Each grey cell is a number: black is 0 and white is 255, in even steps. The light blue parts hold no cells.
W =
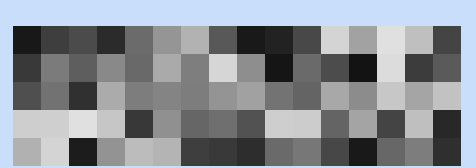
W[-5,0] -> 24
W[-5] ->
[24, 62, 75, 43, 107, 149, 178, 88, 25, 34, 72, 212, 162, 224, 191, 68]
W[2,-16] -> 79
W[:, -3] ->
[224, 220, 199, 68, 103]
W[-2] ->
[206, 207, 224, 198, 56, 144, 102, 111, 82, 206, 204, 100, 164, 68, 191, 40]
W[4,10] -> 119
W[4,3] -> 147
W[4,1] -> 212
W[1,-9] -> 214
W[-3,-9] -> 148
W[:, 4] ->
[107, 105, 125, 56, 188]
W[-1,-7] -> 106
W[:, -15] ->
[62, 123, 114, 207, 212]
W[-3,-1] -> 194
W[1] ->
[57, 123, 94, 137, 105, 170, 126, 214, 142, 21, 106, 76, 19, 220, 60, 90]
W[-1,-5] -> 71
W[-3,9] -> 115
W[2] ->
[79, 114, 48, 171, 125, 132, 125, 148, 161, 115, 100, 168, 140, 199, 165, 194]

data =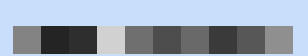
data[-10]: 131
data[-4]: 105
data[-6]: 111
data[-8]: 46

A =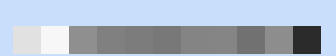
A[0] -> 225
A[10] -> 43
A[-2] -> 141

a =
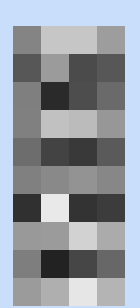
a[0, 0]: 132
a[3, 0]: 128
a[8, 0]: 126
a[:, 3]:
[157, 87, 106, 151, 90, 135, 60, 171, 103, 180]
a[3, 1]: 193
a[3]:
[128, 193, 187, 151]
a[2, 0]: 127
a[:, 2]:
[198, 75, 77, 187, 57, 147, 51, 210, 70, 230]
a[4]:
[109, 67, 57, 90]
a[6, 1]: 233

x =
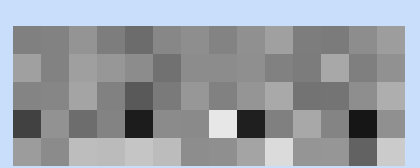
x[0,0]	128
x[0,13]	157
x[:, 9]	[160, 129, 169, 128, 219]
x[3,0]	65
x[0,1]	130
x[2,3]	129
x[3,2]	109
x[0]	[128, 130, 148, 125, 108, 135, 142, 131, 144, 160, 125, 123, 141, 157]
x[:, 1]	[130, 130, 134, 146, 139]
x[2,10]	115
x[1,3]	151
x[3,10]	168
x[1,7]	140
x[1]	[160, 130, 159, 151, 140, 113, 140, 140, 143, 129, 124, 168, 127, 145]
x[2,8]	149
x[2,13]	174
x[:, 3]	[125, 151, 129, 131, 187]
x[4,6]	141

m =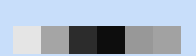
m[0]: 229
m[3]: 13
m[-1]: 162

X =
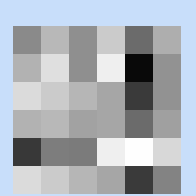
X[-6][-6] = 138
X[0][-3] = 203
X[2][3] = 166
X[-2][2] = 123
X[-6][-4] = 143
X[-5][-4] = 143
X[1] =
[178, 223, 143, 239, 9, 146]
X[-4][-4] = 182
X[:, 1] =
[184, 223, 203, 184, 125, 203]
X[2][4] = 58

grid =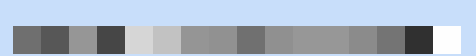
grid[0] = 111
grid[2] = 150
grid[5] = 194
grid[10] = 151
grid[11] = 151
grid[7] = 145
